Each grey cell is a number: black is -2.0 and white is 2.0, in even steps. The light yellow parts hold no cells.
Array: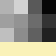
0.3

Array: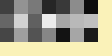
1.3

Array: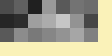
-1.3

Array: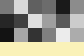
-1.0

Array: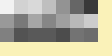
-0.1

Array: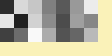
-1.5

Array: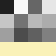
-0.2

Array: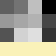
0.6

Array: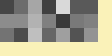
0.2
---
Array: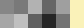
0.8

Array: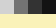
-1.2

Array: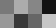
0.1

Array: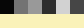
0.4

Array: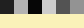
-1.9

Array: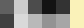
-0.8

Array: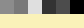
1.5
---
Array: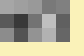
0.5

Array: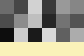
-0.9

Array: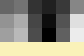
-0.2

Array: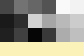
-0.2

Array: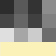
-0.6

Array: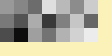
0.1

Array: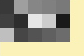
0.5

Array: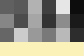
-0.6

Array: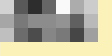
-0.6
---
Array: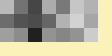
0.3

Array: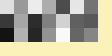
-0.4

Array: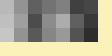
-0.7

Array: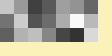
-1.2

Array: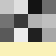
-1.5

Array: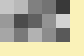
0.2

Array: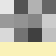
-1.0

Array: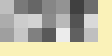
-0.5

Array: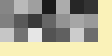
1.2
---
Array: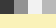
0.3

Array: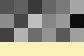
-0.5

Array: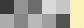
0.3

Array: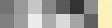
0.4

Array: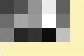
-0.7

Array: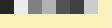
1.7

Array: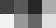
-0.6

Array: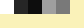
-1.4

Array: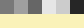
0.5
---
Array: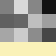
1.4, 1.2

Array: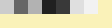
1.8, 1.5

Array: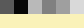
1.4, 0.9

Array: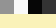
1.9, 0.3

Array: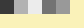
1.7, 0.8

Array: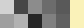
1.3, 0.8

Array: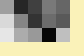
1.6, 1.4
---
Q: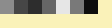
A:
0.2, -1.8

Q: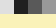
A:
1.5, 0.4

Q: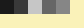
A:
-1.6, 0.1

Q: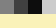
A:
0.0, 1.2

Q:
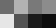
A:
-0.3, -1.8

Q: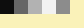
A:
-1.8, 0.2

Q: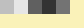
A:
1.0, -0.2

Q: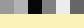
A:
0.4, -0.4

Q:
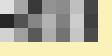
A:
1.5, -0.8

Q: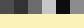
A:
-0.8, 0.2
